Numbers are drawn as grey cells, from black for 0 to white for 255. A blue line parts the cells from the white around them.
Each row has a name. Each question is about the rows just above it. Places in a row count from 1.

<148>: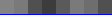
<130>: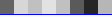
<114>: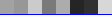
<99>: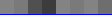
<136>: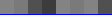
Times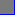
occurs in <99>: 2
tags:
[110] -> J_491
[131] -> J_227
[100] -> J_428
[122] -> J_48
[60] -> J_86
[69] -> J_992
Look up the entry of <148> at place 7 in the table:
J_491

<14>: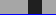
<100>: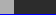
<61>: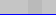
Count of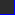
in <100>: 3
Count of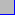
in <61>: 1
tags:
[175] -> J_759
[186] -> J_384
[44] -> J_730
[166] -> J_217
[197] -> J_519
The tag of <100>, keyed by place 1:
J_759
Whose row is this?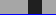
<14>
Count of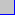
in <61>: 3
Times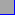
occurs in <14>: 3
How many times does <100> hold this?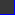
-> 0

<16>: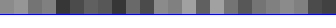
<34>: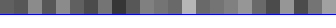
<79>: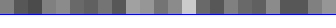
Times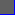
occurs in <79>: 2
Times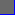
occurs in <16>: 1

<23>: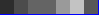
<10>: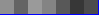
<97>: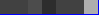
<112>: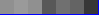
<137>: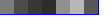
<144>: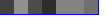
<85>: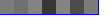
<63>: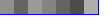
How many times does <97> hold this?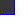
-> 0
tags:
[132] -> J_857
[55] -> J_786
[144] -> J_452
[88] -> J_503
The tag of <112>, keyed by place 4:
J_503
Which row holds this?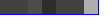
<97>
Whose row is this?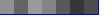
<10>
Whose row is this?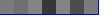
<85>
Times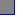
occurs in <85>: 2

